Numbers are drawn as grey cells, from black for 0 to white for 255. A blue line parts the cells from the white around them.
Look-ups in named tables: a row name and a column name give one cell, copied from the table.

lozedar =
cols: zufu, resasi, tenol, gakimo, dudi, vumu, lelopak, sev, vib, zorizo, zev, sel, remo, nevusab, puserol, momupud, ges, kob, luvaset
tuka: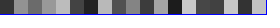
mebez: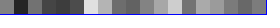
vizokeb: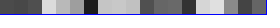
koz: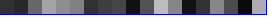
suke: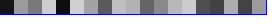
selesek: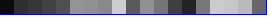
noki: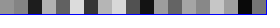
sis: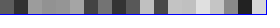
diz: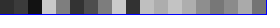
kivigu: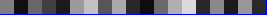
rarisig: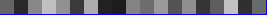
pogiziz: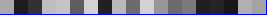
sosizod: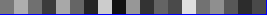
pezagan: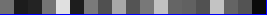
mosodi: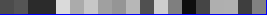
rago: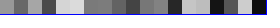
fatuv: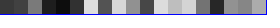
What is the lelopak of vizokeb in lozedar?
28
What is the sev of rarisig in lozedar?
34
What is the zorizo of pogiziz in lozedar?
108
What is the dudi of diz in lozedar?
126
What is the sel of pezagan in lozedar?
194
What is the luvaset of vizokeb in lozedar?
101
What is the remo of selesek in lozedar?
63
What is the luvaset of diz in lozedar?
116

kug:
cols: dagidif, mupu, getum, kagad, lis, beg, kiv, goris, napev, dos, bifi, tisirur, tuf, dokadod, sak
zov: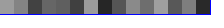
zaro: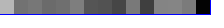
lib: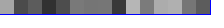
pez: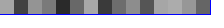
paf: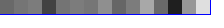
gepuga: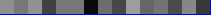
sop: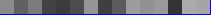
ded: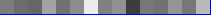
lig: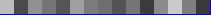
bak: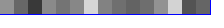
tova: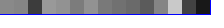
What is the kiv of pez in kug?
168
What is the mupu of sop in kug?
97
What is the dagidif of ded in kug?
124
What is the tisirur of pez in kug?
166
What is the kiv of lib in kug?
117
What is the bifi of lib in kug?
123
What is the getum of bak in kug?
57
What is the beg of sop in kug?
76
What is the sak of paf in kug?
223
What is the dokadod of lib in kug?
118
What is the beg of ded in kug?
140
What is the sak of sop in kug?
165
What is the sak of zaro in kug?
3

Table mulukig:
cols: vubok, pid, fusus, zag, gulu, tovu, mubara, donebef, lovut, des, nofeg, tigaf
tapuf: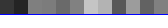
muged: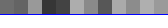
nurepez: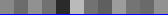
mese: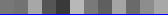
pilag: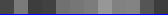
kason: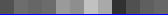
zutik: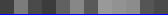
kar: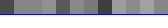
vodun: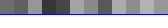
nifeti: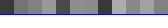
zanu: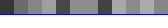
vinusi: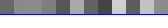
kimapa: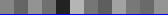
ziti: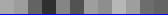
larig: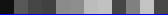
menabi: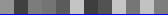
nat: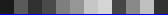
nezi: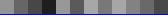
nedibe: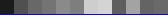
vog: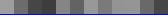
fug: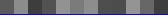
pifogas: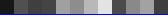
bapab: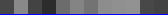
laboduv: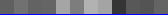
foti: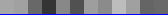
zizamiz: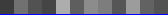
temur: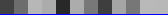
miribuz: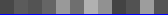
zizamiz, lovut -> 86
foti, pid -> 161
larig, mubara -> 188
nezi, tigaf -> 72
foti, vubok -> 166
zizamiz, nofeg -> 98
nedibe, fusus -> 104
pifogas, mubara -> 184
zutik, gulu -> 97
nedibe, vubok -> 27
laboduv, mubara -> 178
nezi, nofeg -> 105
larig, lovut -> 69
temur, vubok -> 66
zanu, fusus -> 133
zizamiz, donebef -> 125
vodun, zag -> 54
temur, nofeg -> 185
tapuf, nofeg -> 98

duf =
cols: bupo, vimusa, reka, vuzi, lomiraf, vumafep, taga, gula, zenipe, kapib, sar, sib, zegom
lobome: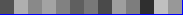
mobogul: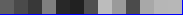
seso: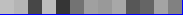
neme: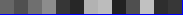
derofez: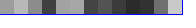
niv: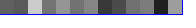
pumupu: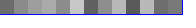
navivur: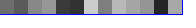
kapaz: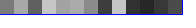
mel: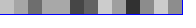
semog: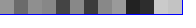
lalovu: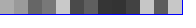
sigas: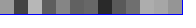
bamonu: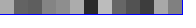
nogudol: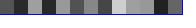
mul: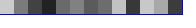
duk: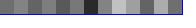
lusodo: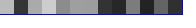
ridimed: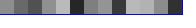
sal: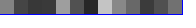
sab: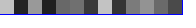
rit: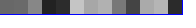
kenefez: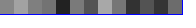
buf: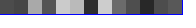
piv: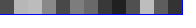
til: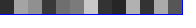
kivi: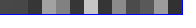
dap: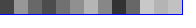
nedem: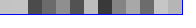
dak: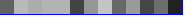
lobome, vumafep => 95
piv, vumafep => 125
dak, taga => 150
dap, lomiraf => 113
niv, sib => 32
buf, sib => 77
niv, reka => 203
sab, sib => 106
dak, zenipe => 104
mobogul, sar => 168
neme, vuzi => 140
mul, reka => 66
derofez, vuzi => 64
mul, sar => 200
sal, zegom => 113
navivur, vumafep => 49
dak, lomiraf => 179

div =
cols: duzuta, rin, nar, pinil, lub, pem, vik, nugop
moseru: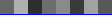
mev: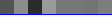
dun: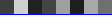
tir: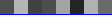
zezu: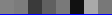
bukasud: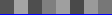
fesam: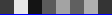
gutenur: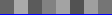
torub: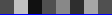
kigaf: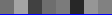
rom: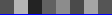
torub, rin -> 193
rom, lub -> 140
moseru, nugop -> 88
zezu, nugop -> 120
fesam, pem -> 96
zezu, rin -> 124
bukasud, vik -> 154
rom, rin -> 181

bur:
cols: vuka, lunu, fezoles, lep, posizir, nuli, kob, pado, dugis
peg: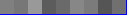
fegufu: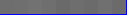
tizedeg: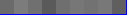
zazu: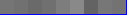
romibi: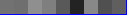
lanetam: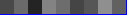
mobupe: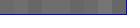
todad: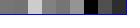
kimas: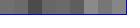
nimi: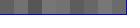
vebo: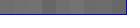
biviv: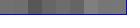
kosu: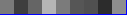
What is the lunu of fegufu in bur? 111
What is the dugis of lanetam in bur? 97
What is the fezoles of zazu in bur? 106
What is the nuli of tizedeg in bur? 119
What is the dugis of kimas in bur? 134
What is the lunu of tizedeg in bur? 124
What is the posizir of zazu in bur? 125
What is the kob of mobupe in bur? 107
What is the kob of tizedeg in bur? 114
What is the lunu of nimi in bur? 114
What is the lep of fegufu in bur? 111
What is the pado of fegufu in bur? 112
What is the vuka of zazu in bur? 117
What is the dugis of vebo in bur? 104
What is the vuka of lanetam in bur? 73
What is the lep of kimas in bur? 103

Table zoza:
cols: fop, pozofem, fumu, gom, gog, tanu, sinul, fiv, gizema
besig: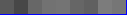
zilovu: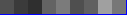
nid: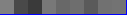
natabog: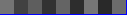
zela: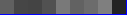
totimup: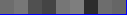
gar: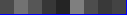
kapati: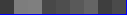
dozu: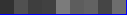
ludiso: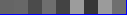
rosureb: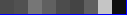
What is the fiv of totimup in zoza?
109
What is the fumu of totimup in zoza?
80
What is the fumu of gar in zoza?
86
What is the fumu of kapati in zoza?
127
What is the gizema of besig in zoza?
118
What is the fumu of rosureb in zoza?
118
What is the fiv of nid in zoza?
113
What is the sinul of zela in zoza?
108
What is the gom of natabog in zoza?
50
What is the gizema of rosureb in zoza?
15
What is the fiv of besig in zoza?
124
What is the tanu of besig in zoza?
102
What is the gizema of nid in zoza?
115
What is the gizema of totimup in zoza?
102
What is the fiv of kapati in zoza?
62
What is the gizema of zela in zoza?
35
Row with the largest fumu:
kapati

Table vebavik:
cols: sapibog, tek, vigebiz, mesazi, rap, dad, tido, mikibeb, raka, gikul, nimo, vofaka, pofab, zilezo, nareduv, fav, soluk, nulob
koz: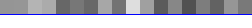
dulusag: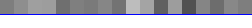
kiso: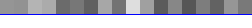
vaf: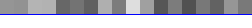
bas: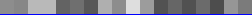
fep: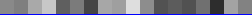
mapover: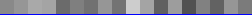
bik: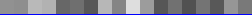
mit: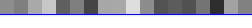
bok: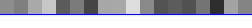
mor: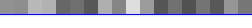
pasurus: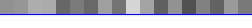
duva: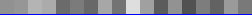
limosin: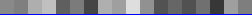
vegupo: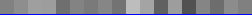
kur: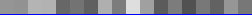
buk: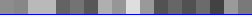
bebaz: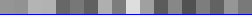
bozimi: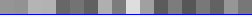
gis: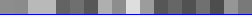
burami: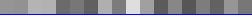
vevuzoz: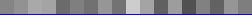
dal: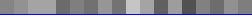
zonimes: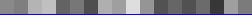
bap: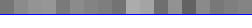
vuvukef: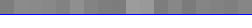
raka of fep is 159
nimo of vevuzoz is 164
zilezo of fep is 81
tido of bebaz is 96
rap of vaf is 103
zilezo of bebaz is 81
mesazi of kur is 178
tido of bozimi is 96

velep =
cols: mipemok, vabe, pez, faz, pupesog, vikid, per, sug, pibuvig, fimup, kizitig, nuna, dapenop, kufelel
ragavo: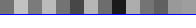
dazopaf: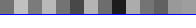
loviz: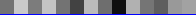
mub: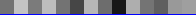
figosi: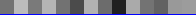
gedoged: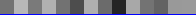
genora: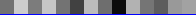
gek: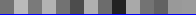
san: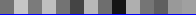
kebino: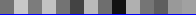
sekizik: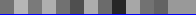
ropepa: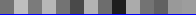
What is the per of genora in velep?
188
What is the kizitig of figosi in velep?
115
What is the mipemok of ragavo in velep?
115
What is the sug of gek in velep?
108
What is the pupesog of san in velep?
115
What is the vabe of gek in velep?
186
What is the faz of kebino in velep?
194
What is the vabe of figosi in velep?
188
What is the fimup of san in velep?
175
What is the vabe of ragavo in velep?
194
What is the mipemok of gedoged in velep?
115
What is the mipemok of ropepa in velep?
115
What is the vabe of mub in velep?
196

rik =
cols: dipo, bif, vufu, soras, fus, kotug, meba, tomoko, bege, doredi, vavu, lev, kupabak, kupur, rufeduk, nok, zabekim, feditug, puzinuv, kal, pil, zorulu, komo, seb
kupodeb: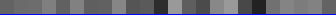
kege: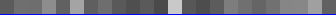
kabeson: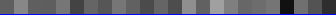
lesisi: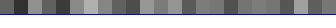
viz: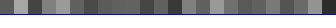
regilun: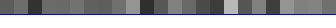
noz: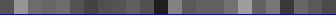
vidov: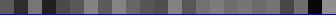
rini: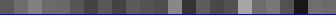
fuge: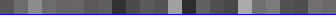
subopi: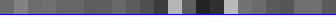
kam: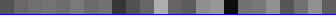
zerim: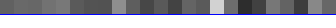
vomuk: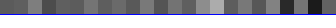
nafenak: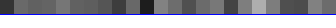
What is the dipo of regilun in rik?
92
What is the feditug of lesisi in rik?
116
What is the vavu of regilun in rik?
47
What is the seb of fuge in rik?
105
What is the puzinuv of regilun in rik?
129
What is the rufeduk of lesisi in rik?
124
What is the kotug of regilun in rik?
114
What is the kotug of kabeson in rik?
67
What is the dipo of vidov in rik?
90
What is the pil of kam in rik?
86
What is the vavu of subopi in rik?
80
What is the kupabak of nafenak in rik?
109
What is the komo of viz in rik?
147
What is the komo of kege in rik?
160
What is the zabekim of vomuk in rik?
93
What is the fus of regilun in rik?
105
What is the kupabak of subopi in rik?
181
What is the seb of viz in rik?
44

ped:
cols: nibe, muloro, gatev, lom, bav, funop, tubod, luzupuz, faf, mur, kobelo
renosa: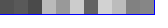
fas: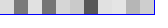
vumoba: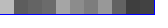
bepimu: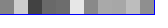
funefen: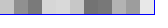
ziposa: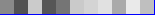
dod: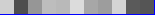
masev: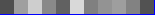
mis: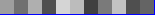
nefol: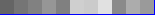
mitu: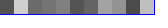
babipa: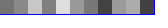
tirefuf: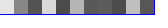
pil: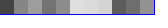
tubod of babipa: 120
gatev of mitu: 107
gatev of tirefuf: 83
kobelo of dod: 85
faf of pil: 93
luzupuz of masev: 147
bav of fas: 214
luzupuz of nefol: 225
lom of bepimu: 105
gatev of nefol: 129
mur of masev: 130
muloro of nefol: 117
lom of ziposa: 86
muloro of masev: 159
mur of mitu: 75
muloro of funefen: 144
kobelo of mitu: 191
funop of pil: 223
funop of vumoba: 140
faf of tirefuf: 76

